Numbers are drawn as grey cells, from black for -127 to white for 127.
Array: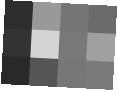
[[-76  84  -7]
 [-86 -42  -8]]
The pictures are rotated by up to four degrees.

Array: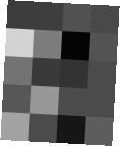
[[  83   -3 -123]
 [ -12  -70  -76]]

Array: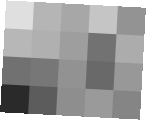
[[ 55  48  30]
 [-14  -8  18]]

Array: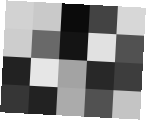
[[  77  -22 -107]
 [ -93  102   35]]

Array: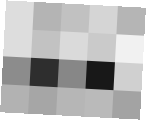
[[ 93  66  90]
 [ 12 -81   7]]

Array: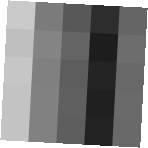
[[ 63   4 -27]
 [ 70   0 -34]]

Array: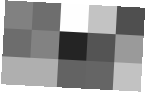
[[-18   2 -91]
 [ 47  47 -28]]
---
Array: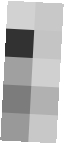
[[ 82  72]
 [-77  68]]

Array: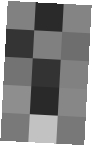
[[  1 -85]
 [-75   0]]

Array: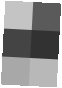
[[ 68 -37]
 [-59 -77]]

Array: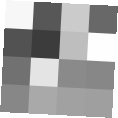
[[119 -40]
 [-45 -67]]

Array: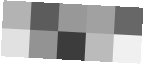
[[ 51 -35]
 [ 97  19]]

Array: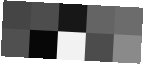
[[ -58  -50]
 [ -47 -120]]

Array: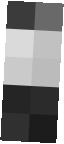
[[-68 -22]
 [ 90  65]]

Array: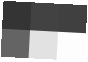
[[-75 -61]
 [-27  98]]
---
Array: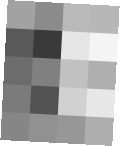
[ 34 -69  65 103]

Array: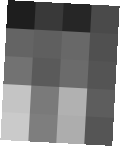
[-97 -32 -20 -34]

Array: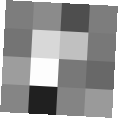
[-2 88 -7 26]

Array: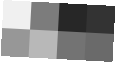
[112  56]

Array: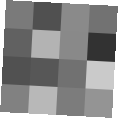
[ -5  51 -14  20]

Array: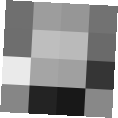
[-16  62  32   8]

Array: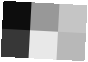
[-114  104]

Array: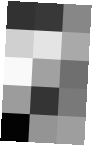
[-77 100 -16]
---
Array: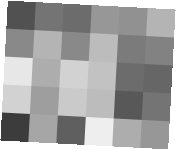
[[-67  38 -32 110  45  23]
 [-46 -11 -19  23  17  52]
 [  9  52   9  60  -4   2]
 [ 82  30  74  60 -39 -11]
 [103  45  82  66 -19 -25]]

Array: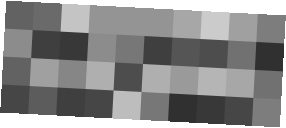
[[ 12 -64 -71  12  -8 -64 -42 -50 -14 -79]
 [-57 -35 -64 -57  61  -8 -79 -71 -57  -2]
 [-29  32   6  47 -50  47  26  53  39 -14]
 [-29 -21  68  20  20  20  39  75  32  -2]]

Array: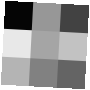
[[-122   23  -61]
 [  52    1  -27]
 [ 104   37   66]]

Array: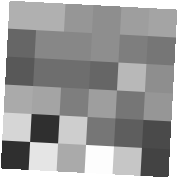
[[-39 -17 -17 -25  56  14]
 [ 42  36  -1  30  -9  22]
 [-25   7   7  14  -1  -9]
 [ 48  48  22  14  30  36]
 [-80 101  42 125  70 -60]
 [ 86 -80  78  -9 -33 -53]]

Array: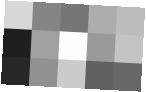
[[ 87   5  -9  45  60]
 [-88  17  75 -30 -24]
 [-96  32 125  25  67]]

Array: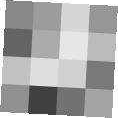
[[ 16 -63 -13  36]
 [ 65  94  80  -6]
 [  8  28  86  22]
 [-27  43 102  59]]

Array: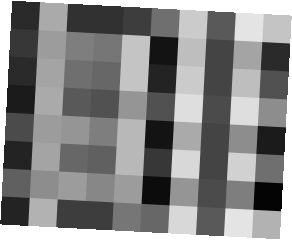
[[ -85   42  -78  -78  -66  -16   75  -38  100   68]
 [ -92   50  -66  -66   -9  -24   88  -38  100   50]
 [-100   42  -38  -46   21  -46   94  -52   94   13]
 [ -92   36  -24  -31   56  -72   88  -59   81  -16]
 [ -85   36  -16  -24   68  -92   75  -59   62  -46]
 [ -72   28   -1   -9   68 -108   62  -59   36  -85]
 [ -52   28   21   -1   56 -108   42  -59   13 -100]
 [ -31   13   28    7   28 -115   21  -52   -1 -123]]
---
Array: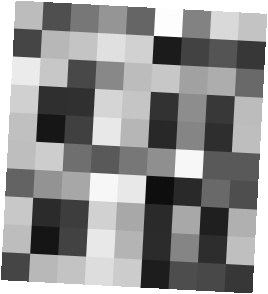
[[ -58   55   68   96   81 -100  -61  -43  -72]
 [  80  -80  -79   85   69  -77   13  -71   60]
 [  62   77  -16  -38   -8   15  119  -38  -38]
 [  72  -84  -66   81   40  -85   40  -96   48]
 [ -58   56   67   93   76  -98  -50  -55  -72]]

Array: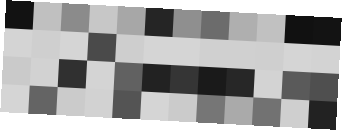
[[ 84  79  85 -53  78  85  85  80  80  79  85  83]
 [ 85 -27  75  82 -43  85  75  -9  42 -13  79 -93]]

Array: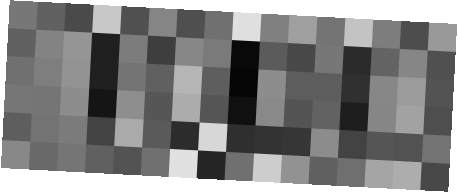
[[ -30    3   21  -96   -3  -65    7   -5 -118  -36  -55   -8  -84  -28
     6  -47]
 [  -9  -10   13 -106   14  -41   44  -42 -111    9  -44  -29  -97    6
    34  -49]
 [   8  -22  -10  -31  -44  -15   97  -90  -15   77   18  -31  -16   37
    45  -55]]

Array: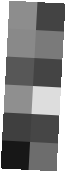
[[   9   -5]
 [  15   93]
 [-104  -18]]

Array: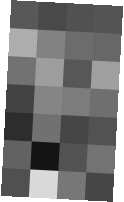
[[  45    1  -19  -24]
 [ -60    5   -3  -16]
 [ -29 -107  -44  -12]]

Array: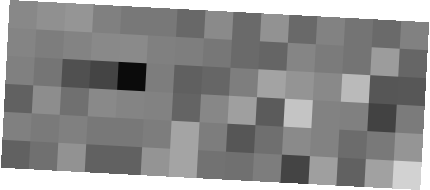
[[  4  -2   3   9  10   0  -1  -8 -21 -26   5  -4 -11  28 -25]
 [-30  13 -15   9   4   2 -27   7  31 -36  68   2   0 -61  -4]
 [-30 -15  18 -30 -30  20  36 -13 -15  -2 -59  31 -30  33  82]]

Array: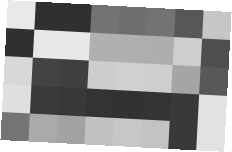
[[-79 104 104  48  47  46  78 -49]
 [ 95 -68 -71 -76 -77 -76 -70  98]]
